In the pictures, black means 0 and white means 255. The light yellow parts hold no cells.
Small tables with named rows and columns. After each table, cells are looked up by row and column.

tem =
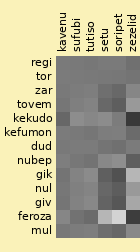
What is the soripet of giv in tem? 87
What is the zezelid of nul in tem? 153
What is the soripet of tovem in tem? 94
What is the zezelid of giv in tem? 167
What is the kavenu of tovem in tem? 118
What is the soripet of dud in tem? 112
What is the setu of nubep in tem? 136
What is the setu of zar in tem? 111
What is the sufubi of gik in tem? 131
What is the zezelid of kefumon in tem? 107
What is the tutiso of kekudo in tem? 135
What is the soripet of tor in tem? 119
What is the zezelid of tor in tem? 116
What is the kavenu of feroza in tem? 134
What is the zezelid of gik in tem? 182
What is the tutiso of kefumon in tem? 118
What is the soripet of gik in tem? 81
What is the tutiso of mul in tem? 126
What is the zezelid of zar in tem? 134
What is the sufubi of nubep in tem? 119

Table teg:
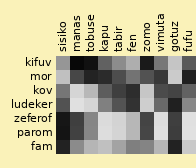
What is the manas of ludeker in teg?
224
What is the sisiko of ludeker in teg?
82
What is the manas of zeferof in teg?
63
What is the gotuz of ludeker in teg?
32
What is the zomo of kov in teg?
198
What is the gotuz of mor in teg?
203
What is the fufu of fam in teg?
201
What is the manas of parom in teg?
65
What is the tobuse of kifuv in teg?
17
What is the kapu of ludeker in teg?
128
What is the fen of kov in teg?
45
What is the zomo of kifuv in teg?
26
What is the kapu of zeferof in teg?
219
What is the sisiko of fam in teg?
34
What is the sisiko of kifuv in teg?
150

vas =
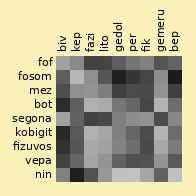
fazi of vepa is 165
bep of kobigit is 108
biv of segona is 160
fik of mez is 74
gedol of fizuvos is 131
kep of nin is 31
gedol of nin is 192
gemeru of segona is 75
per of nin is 194
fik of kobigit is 76
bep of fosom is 28
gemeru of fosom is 142
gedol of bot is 118
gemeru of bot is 179
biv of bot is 44
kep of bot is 95
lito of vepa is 148
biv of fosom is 94

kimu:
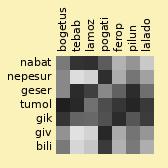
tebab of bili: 214
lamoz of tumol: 113
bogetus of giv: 146
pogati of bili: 58
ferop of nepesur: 172
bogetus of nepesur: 136
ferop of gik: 44
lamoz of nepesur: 210
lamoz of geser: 63
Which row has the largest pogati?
geser

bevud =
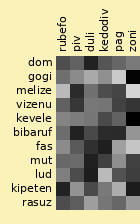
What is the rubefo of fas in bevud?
139
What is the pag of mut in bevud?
142
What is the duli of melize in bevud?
112
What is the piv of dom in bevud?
98
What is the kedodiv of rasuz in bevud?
118
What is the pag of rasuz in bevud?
103
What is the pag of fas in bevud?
160
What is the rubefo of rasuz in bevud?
77
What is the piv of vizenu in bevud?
55
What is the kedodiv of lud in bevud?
186
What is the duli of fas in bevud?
48

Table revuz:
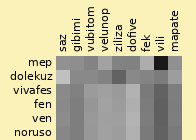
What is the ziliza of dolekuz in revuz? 98
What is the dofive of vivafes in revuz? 178
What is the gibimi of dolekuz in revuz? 137
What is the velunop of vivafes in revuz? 160
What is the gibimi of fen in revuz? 126
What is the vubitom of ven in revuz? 153
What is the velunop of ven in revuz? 160
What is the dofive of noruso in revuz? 177
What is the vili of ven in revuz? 96
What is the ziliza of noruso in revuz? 157
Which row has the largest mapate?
dolekuz

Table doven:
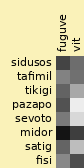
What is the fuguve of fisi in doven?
136
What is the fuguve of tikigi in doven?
99
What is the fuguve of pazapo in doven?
82
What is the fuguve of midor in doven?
20
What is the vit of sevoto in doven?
216
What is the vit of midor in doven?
62
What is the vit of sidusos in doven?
109
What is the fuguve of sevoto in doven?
121
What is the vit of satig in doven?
189
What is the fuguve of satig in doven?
100
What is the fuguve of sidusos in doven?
68
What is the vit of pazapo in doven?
237
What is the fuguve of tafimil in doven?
130
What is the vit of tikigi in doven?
168

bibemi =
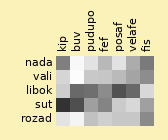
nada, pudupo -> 226
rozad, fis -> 138
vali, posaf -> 186
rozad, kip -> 227
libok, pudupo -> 111
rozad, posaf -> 199
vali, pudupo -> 200
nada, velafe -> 172
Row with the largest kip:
rozad

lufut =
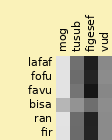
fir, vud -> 139
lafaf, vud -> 137
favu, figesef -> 22
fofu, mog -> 227
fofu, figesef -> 36
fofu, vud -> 140
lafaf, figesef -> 30
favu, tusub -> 116
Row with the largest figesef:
bisa

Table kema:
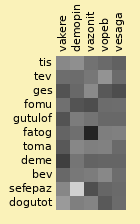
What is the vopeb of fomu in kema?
108
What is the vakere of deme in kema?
63
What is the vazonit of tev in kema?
119
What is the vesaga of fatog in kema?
128
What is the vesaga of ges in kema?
77
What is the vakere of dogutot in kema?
154
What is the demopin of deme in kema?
117
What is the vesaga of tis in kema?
97
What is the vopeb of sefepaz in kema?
102

